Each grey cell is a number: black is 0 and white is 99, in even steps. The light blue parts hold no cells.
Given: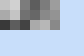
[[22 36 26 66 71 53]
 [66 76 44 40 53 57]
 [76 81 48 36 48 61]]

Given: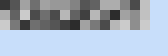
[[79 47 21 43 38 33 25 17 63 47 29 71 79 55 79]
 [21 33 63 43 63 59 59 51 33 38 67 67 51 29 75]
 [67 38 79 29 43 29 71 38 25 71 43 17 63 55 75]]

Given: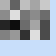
[[50 59 19 86 29]
 [14  5 42 64 29]
 [54 86 46 54 42]
 [69 38 74 64 78]]

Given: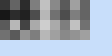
[[ 9 17 13 30 71 44 30 49 39]
 [21 39 17 49 75 53 35 62 39]
 [35 71 26 66 80 66 49 75 44]
 [44 35 57 49 71 62 53 57 62]]

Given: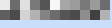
[[37 29 82 69 51 42 33 29 55 25 69]
 [91 42 87 47 33 96 65 60 47 60 42]]

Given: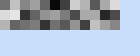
[[85 89 20 39 57 62 48 29 66 66 15 29]
 [70 39 44 48 20 44 34 57 25 75 62 52]
 [44 75 52 62 39  3 25 80 70 34 66 85]]

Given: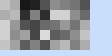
[[76 67  9 13 32 55 50 45 32]
 [67 72 18 50 18 81 81 55 41]
 [81 59 32 27 41 45 59 45 67]
 [76 63 36 50 32 63 72 50 67]
 [81 55 63 27 85 36 41 55 76]]

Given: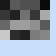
[[78 17 13 48 52]
 [ 9 35 31 31  4]
 [21 13 44 21 66]
 [40 61 61 56 35]]
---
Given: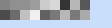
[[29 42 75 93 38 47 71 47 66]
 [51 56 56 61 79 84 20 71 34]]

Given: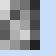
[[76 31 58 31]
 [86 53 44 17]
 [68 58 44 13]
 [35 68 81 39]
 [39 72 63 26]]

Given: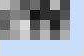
[[42 50 46  8 18 18 32]
 [75 59 32 42 18 71 27]
 [55 63 79 46 71 37 67]
 [37 67 84 27 59 13 55]]

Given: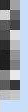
[[35 21]
 [35 26]
 [81 40]
 [12 48]
 [12 58]
 [17 63]
 [17 73]
 [73 77]
 [30 86]
 [53 90]]

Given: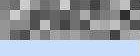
[[58 39 31 62 48 62 58 62 53 48 48 26 62 66]
 [48 43 79 58 43 48 79 35 39 26 43 62 74 31]
 [58 53 53 31 74 39 26 43 31 70 66 74 53 31]
 [53 79 58 31 35 39 35 43 66 39 48 53 18 66]]

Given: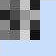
[[54 16 67 20]
 [12 29 58 67]
 [50 37 76 12]
 [45 41 81  7]]

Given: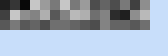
[[12 21  3 77 60 47 77 47 60 30 39 30 47 25 55]
 [34 47 34 39 30 43 43 39 34 30 51 39 39 34 43]
 [25 77 55 51 68 34 51 72 68 43 51 17 12 55 72]]

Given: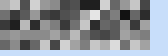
[[22 12 72 17 59 49 22 44 77 17 40 35 59 22 63]
 [44 22 35 59 27 22 31 35 67 89 35 49  7 40 17]
 [40 54 22 40 77 27 81 63 49 77 67 85 44 77 63]
 [54 59 54 54 54 63 49 72 44 31 27 35 63 54 49]
 [67 77 31 81 59 54 27 31 12 12 81 40 59 77 27]]
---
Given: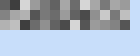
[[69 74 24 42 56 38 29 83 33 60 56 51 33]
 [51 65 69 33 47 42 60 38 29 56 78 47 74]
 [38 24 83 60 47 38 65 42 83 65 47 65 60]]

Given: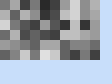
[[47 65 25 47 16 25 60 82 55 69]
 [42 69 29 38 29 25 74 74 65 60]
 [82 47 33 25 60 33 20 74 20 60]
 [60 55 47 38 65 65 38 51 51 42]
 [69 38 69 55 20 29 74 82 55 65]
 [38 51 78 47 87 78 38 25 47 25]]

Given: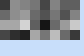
[[27 18 13 65 46 73 41 22]
 [22 55 51 46 27 51 37 37]
 [41 55 60 41 32 46 32 51]
 [65 65 82 37  8 41 60 78]]

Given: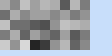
[[48 67 39 62 48 39 62 35 48]
 [75 43 43 35 31 57 75 71 67]
 [43 67 53 62 62 53 62 48 57]
 [67 53 75 62 71 67 35 71 48]
 [79 57 84 14 23 57 71 39 53]]

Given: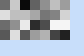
[[42 78  4 38 56 74 61]
 [34 86 34 61 69 26 13]
 [86 74 74 65 46 51 82]
 [42 56 91 17 30 95 95]]

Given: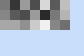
[[52 35 30 60 16 47 70]
 [65 65 56 79 93 52 43]
 [47 21 60 30 84 35 74]]

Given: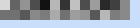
[[44 44 34 53 48 66 44 61 57 34 71 48 53]
 [84 39 57 30  7 71 20 75 30 61 16 25 53]]
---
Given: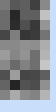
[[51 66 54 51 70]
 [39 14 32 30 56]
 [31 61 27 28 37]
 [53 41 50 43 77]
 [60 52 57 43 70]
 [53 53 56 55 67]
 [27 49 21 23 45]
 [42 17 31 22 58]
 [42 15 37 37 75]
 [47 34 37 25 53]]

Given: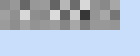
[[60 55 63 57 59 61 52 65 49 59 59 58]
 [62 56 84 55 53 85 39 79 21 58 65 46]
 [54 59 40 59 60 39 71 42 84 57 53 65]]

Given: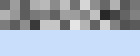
[[48 36 55 22 77 77 36 89 70 38 81 50 32 35]
 [69 59 36 47 50 38 62 61 51 75 15 26 39 50]
 [40 61 36 68 72 54 74 44 83 55 40 69 34 46]]

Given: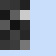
[[21 23 46]
 [13 25 15]
 [34  7 17]
 [ 9 37 79]
 [22 20 13]]

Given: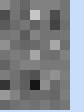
[[40 44 46 44 47 43 46]
 [59 51 40 42 42 40 49]
 [20 43 37  8 55 41 47]
 [48 44 36 32 51 56 49]
 [39 46 50 50 47 47 47]
 [45 48 46 64 44 43 50]
 [56 43 40 41 46 65 43]
 [46 47 36 51 45 45 46]
 [35 42 46 38 45 26 43]
 [30 45 37 77 50 30 45]
 [55 46 40 50 50 50 45]]

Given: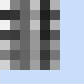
[[81 50 40 62 28 62]
 [48 34 39 57 21 46]
 [77 48 40 59 30 59]
 [25 23 39 59 13 33]
 [93 49 40 75 17 69]
 [18 20 39 57 12 29]
 [93 51 40 75 18 69]]

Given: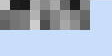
[[38 45 48 80 30 51 65 55 37]
 [43 46 48 69 39 52 60 49 40]
 [77 12 10 65 53 65 39 11 51]]

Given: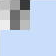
[[92 45 73]
 [84 42 64]
 [74 63 22]]

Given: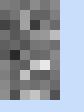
[[55 31 68 76 58 32]
 [53 41 46 43 48 41]
 [49 38 75 38 36 45]
 [52 40 37 76 90 51]
 [34 16 50 40 42 53]
 [37 40 33 46 47 43]
 [44 34 41 57 59 73]
 [26 33 63 23 50 41]
 [39 45 62 39 39 49]
 [49 47 41 54 46 53]]
